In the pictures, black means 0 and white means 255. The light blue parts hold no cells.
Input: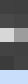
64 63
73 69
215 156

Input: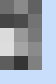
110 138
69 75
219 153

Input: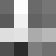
106 253
90 240
222 226

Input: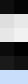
14 4
222 232
231 241

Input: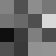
131 80
116 105
15 60

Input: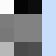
251 4
124 130
120 130
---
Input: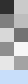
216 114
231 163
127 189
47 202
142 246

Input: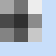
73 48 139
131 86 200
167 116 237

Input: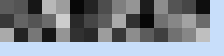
170 35 119 22 149 49 41 157 56 141 92 63 113 135 191
92 84 22 184 157 7 35 77 127 149 28 141 84 70 14
56 100 84 107 205 41 70 92 170 49 7 113 135 163 107

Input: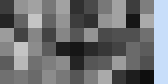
156 67 134 67 134 86 148 74 80 80 112
36 100 196 100 148 61 48 148 162 22 170
112 120 106 140 120 86 126 170 55 29 14
61 148 162 120 162 48 74 120 162 61 126
92 184 112 126 140 36 86 92 156 106 80
134 196 140 92 29 22 42 55 67 106 92

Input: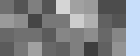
112 84 127 84 213 161 154 76 76
104 112 112 91 134 127 141 104 134
91 120 161 104 97 127 62 97 147
154 141 69 120 120 205 176 97 84

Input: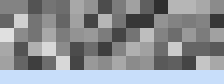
168 83 176 216 139 76 109 62 131 176 161 109 203 101 101 89
161 101 62 109 216 69 153 139 168 139 147 89 95 69 197 168
131 131 83 116 109 168 147 76 124 161 95 47 182 182 168 139
224 139 116 168 124 147 153 124 69 116 190 131 109 153 124 161
101 209 116 147 101 161 69 182 116 55 55 147 131 124 131 55

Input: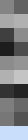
50 36
29 77
119 83
132 98
126 104
63 140
140 148
169 177
177 196

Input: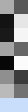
143 60
173 88
165 102
186 114
19 230
25 245
7 251

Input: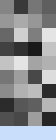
65 49 25 195
133 57 118 95
80 72 158 37
43 87 95 183
118 158 72 220
151 170 151 111
139 177 189 43
103 208 126 228
195 228 164 177
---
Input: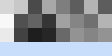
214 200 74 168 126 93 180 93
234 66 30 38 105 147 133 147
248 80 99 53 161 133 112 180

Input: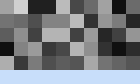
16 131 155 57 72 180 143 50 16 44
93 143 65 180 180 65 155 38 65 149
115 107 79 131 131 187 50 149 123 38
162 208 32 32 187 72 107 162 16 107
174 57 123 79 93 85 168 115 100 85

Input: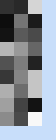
13 117 27
19 90 74
49 41 213
55 133 197
82 125 34
139 74 248
160 67 19
175 109 197
182 153 102

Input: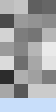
44 175 160 125
74 154 147 139
154 133 182 234
167 88 203 203
188 196 95 102
211 125 117 182
219 110 167 226

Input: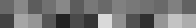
67 166 150 86 34 74 53 217 143 80 47 150 195 173
105 136 92 113 136 92 120 105 128 120 113 105 128 98

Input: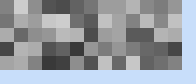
70 180 172 83 98 57 150 124 150 124 104 98 70
117 172 157 199 205 111 90 193 164 130 186 136 193
130 205 142 83 76 98 117 157 157 180 136 124 150
164 172 130 57 64 142 83 193 104 199 98 111 130
172 104 142 150 186 180 76 157 164 90 90 180 172

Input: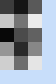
8 75 97
60 21 89
150 41 135
199 116 235
207 110 229
